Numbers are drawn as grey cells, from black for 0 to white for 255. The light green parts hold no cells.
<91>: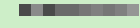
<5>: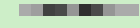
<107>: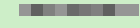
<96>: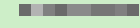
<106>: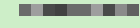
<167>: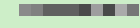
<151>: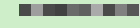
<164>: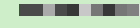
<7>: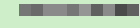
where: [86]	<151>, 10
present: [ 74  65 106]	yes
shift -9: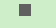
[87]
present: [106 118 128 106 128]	no

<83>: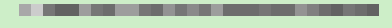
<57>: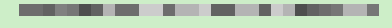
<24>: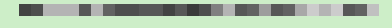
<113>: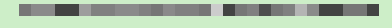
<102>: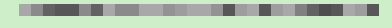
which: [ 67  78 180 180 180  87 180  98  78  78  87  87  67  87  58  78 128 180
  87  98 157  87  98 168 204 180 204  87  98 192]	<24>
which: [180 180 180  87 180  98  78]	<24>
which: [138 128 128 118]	<113>
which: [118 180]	<57>
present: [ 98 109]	yes
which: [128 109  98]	<83>
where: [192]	<24>, 30

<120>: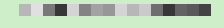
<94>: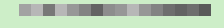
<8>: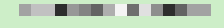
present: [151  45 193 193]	no
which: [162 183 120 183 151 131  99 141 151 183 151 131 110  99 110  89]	<94>
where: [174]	<8>, 8
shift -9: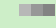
[174 142 122]
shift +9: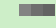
[140 119 108]
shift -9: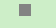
[122]
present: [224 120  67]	no

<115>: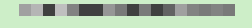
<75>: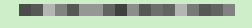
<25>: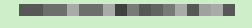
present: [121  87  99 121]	yes
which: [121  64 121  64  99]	<115>
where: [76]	<75>, 1
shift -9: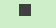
[55]
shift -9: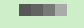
[ 78  90 112 161]
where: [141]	<75>, 10
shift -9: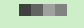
[ 55  90 151 121]

